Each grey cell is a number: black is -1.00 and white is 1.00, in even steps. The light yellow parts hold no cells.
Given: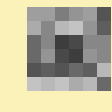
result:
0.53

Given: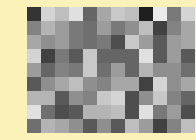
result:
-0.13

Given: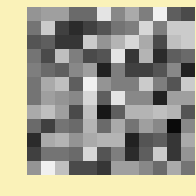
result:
0.16

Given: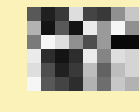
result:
0.93

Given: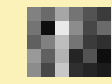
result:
0.10

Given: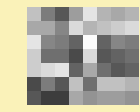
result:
-0.32

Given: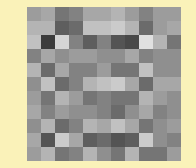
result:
0.22
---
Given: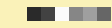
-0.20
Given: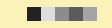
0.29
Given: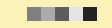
-0.72
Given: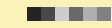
0.01
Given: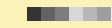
0.24
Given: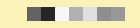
0.19
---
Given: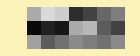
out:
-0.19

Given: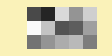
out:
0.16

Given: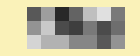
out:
0.76

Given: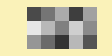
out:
-0.51

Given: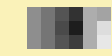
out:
0.36

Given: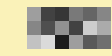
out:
-0.21
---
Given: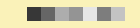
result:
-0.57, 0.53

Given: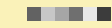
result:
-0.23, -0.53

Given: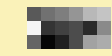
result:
-0.30, 0.35

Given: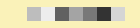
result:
0.48, 0.67

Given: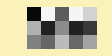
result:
-0.94, 0.28

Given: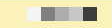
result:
0.91, -0.51

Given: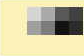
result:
0.67, -0.66

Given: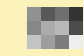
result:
0.14, 0.87

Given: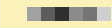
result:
0.26, 0.62

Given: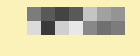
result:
-0.03, -0.03
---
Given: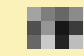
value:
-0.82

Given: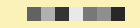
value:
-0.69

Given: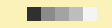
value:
-0.62

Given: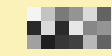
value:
-0.76

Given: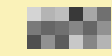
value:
-0.55

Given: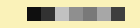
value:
-0.88

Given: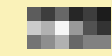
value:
-0.78

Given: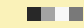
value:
-0.69

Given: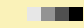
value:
-1.00

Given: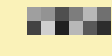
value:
-0.75
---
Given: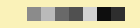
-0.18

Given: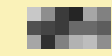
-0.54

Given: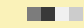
0.88

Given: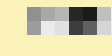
0.42

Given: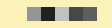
0.51

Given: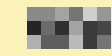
0.28

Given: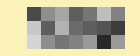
0.30

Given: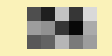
0.52

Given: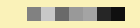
-0.17
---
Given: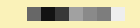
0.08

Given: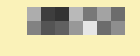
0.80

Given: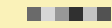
-0.62

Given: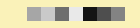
-0.84

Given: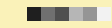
0.43

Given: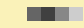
-0.50

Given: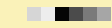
-0.41
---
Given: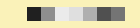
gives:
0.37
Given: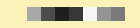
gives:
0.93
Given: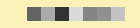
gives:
0.04
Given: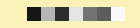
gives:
-0.10
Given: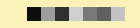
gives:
-0.06
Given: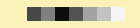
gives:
0.28
